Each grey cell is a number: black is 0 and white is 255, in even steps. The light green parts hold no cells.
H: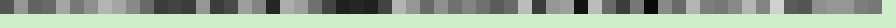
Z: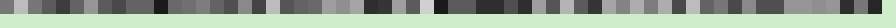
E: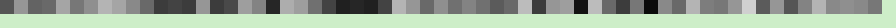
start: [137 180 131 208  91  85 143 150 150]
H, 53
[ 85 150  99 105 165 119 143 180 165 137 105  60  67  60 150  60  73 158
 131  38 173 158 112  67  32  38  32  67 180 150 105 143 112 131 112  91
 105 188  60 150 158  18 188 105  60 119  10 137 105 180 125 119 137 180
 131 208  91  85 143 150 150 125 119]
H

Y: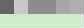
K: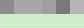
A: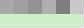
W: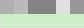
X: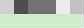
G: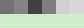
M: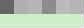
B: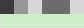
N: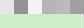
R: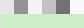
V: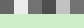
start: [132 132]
W, 3
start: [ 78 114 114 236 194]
X, 2
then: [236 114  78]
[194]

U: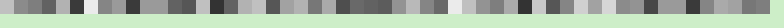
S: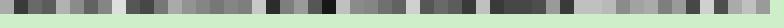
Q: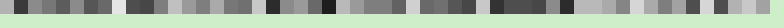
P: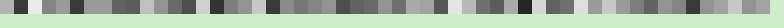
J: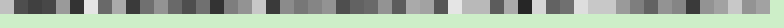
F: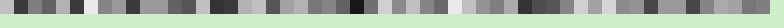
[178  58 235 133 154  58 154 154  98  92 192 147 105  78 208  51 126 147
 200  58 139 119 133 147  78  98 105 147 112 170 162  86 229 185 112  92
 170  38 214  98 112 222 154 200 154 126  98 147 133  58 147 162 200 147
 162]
P
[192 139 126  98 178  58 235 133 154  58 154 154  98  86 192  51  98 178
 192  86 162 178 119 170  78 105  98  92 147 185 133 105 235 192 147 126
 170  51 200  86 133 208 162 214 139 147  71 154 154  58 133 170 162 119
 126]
U
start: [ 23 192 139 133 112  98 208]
S, 24
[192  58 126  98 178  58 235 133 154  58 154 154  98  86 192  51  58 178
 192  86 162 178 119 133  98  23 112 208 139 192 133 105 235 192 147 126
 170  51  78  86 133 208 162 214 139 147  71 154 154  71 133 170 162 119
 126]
F
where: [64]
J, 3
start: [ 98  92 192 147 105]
P, 9
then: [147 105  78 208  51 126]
[147]

